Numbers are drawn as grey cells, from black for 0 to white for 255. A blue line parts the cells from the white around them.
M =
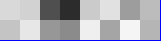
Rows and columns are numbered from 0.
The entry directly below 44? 139
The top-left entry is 217
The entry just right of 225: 157
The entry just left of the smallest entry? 79
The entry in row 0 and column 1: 210

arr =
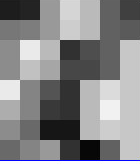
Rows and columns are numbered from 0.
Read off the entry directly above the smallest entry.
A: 186
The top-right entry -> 64
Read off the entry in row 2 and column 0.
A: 140
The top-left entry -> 29
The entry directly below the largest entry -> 205
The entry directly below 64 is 90
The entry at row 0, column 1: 35
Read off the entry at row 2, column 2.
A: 186
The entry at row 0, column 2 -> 153
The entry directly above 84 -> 166
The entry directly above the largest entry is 219
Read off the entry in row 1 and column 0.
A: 119
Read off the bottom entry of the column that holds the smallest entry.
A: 7
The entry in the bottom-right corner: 199
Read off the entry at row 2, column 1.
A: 234
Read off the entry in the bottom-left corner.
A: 105

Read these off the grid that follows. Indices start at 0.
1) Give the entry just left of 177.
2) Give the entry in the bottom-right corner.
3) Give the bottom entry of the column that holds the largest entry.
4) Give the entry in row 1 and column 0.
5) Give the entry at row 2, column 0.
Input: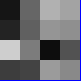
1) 102
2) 137
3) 61
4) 35
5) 206

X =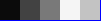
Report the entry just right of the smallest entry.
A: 66
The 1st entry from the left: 11
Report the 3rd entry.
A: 121

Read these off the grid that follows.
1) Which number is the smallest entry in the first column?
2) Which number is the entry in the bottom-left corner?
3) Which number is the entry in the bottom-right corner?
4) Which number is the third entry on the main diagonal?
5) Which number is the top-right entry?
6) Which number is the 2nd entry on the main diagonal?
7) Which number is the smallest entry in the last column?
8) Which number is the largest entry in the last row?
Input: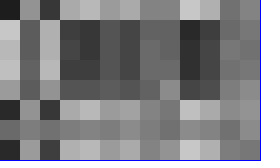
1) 29
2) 41
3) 119
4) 176
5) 131
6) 92
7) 113
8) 199

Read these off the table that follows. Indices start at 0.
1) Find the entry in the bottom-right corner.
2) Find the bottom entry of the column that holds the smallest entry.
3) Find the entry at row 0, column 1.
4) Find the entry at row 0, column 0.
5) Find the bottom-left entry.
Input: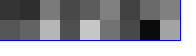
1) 163
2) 11
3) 46
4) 52
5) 85

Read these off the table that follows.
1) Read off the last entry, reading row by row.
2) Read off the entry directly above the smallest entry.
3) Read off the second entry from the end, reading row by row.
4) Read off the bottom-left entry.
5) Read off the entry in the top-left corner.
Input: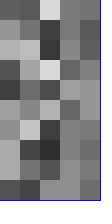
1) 109
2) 63
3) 142
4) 83
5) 95

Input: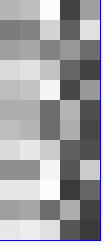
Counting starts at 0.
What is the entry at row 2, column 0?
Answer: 159
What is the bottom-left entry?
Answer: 231
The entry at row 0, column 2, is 251
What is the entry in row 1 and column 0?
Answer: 124
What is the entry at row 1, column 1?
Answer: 130
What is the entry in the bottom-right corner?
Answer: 59
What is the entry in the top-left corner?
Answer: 181
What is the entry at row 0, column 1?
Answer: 189
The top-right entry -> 159
